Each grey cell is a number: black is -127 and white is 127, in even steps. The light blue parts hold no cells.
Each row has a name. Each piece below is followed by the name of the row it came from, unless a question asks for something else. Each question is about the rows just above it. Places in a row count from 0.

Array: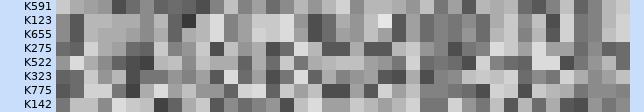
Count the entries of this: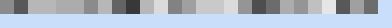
27
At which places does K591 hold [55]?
17 19 22 23 30 32 39
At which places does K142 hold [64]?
1 2 6 17 31

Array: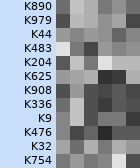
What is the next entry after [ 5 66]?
[-47]
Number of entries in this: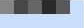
5
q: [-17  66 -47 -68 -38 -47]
K336
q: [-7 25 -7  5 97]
K754
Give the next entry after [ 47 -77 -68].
[47]
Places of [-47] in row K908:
0 2

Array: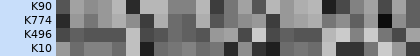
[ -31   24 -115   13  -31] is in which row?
K774
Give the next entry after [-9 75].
[24]

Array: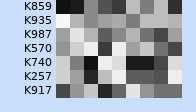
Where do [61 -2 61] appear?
K859
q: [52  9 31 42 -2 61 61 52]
K935
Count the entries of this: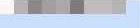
9
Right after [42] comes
[-2]
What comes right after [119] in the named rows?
[52]

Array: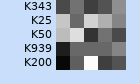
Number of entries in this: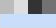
4
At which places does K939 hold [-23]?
1 2 3
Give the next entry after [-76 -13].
[-53]
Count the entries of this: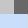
2
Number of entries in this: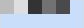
5

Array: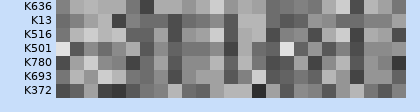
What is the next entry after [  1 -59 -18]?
[33]
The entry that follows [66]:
[-28]
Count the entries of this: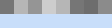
8
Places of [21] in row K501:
18 24

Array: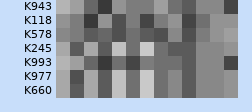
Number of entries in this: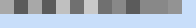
13
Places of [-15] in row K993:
4 7 8
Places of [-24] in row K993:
2
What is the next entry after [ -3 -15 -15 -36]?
[8]

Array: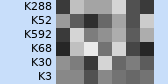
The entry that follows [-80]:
[-23]
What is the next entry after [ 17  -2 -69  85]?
[-23]
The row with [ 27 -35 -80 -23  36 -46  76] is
K52
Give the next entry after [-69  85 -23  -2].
[-35]
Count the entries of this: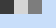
3
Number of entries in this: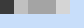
5

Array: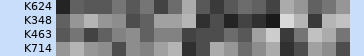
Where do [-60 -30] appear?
K463
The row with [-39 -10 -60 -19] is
K624
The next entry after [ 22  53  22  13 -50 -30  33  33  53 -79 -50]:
[-91]
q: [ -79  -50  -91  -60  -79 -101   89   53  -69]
K348
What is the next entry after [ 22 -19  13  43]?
[-79]
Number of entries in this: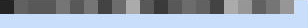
21
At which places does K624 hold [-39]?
2 3 5 10 12

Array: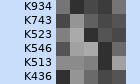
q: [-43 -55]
K523
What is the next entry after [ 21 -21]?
[-55]
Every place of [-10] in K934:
0 4
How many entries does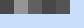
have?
5
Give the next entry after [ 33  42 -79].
[-21]
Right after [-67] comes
[-10]

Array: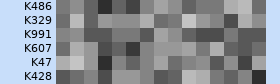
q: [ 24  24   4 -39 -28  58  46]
K428
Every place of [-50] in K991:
10 11
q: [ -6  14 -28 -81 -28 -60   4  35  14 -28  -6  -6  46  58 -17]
K486
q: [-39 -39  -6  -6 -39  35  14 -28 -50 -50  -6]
K991
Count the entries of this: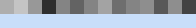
14
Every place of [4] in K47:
4 6 9
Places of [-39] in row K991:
2 3 6 13 14

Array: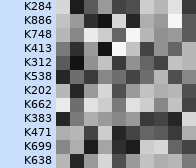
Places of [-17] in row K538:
1 4 6
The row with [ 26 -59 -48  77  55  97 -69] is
K284
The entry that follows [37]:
[-80]
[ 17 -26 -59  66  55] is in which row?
K312
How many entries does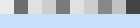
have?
10
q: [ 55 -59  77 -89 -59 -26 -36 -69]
K471

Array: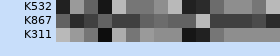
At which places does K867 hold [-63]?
2 4 5 11 12 13
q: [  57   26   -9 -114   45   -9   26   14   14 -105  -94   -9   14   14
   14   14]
K311
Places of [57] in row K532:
4 8 15
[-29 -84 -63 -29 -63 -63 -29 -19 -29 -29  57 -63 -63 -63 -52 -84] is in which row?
K867
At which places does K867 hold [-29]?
0 3 6 8 9
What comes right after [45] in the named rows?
[-9]

